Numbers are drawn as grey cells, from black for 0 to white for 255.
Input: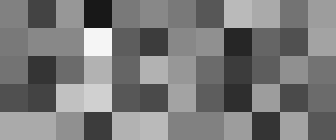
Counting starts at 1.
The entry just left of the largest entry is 136
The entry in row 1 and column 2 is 67
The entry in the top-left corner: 129
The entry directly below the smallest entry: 245
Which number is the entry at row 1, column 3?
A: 151
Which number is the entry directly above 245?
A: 24
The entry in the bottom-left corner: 170
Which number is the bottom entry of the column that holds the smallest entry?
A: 60
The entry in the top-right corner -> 157
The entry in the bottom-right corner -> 87
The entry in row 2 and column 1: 121
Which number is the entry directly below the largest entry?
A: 178
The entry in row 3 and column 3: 107
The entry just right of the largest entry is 93

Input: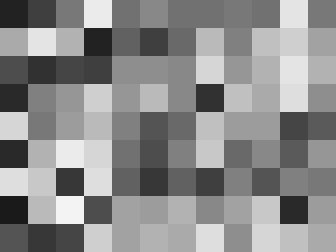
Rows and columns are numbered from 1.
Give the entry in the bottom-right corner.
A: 170
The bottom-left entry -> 84
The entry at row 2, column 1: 170
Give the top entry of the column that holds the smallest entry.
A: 34
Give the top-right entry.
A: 120
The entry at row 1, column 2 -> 63
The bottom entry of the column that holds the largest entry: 69
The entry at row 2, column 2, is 228
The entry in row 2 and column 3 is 178
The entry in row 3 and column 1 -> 77
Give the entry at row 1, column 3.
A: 120
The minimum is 26
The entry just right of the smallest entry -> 186
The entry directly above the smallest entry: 222
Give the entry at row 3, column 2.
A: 49

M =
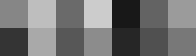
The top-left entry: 134
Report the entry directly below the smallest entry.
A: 38
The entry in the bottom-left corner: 52
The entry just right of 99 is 155

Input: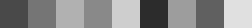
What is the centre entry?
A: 206
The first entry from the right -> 224
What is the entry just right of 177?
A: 137
